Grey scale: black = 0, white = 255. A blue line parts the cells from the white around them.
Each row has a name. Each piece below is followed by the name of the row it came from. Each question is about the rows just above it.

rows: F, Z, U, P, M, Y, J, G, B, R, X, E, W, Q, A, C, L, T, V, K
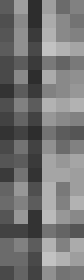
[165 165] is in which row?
W
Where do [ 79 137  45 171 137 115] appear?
Z

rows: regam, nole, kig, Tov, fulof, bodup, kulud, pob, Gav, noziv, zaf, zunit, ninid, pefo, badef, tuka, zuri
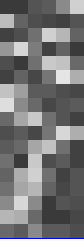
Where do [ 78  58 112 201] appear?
fulof
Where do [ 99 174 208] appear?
ninid
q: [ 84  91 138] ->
regam
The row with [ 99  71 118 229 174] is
bodup

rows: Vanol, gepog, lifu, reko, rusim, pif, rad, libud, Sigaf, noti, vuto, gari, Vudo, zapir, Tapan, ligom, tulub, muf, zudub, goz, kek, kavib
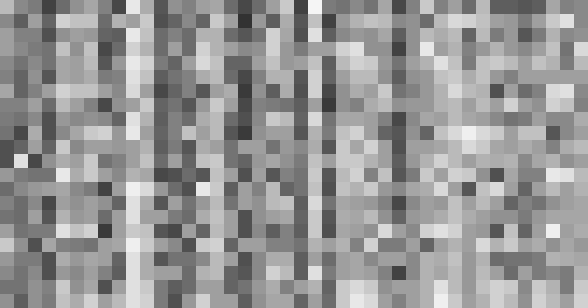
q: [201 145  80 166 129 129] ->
Vudo
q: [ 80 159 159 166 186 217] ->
vuto
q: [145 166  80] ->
kek
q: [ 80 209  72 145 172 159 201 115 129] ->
rad
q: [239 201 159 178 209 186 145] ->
kavib
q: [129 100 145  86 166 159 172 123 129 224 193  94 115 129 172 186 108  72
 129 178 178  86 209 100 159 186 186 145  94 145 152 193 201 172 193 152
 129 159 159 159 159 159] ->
pif

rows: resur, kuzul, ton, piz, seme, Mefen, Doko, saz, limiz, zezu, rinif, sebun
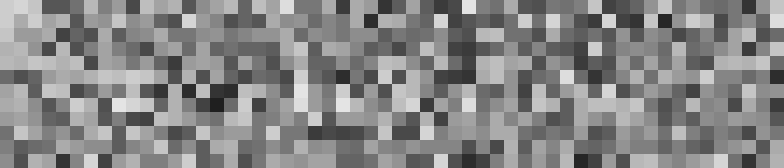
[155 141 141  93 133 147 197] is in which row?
rinif
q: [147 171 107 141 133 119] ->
ton
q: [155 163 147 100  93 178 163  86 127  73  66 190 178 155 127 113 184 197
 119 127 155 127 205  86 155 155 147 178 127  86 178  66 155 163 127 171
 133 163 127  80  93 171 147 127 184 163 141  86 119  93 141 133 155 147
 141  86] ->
limiz

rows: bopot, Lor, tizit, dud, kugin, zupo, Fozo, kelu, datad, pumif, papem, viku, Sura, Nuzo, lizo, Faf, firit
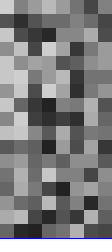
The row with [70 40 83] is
Faf
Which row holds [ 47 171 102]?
datad
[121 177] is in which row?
kelu
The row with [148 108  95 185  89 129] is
lizo
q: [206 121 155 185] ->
zupo
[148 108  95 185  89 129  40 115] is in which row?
lizo

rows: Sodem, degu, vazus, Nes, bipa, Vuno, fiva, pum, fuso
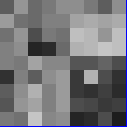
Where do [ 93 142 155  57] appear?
Vuno
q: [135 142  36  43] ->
fuso
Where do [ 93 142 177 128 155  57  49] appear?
fiva
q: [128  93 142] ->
Vuno
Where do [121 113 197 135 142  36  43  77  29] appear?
fuso

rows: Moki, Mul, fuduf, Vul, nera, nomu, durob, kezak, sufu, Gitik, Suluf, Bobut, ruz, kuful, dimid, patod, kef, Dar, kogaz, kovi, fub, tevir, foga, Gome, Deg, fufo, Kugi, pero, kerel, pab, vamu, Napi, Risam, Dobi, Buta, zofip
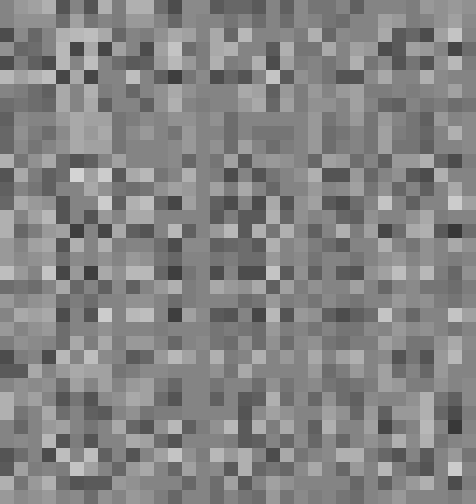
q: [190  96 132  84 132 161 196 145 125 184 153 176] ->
Risam
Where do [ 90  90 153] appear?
Buta
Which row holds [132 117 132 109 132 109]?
Mul

